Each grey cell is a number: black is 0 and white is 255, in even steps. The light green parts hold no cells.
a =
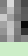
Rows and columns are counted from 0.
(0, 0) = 126
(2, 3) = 93
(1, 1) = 188
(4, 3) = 51
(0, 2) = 116
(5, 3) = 134
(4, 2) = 125

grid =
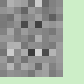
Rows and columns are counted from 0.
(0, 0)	124
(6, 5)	140
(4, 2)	126
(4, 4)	138
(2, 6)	126
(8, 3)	116
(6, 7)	123
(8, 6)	147
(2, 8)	129
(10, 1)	146
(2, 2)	156
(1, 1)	155
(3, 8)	160
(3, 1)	130
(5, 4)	116
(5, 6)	131
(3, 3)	74
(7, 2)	140
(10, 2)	142
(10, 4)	120
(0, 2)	165
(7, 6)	76
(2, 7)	95
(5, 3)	137
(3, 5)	66
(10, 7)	125
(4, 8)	146
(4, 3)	156
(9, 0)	142
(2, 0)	123

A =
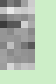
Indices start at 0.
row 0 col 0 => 85
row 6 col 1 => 190
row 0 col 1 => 124
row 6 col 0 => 131
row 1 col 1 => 233
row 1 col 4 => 210
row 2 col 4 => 160
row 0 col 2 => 104
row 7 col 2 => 152
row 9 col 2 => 179
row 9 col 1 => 214
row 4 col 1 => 137

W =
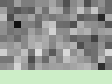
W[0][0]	101
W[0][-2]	143
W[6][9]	159
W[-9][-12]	93
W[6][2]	166
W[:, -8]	[128, 168, 132, 109, 141, 156, 172, 144, 135, 161]
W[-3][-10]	139
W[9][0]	143
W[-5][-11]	159
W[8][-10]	106
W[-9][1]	103
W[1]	[159, 103, 86, 103, 93, 161, 114, 177, 168, 105, 146, 194, 140, 198, 128, 106]
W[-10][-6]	137
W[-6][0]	143
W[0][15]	104
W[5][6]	171
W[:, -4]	[78, 140, 106, 145, 177, 112, 118, 105, 145, 181]
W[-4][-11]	185
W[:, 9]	[80, 105, 137, 107, 139, 132, 159, 216, 190, 155]
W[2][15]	170
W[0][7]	164
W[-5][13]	66
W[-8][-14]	146
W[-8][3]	140
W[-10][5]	142
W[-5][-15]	132
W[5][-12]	171
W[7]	[206, 158, 154, 191, 117, 219, 139, 90, 144, 216, 143, 170, 105, 112, 155, 212]
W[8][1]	118
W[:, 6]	[141, 114, 136, 183, 159, 171, 168, 139, 106, 151]
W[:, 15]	[104, 106, 170, 84, 164, 123, 94, 212, 122, 114]
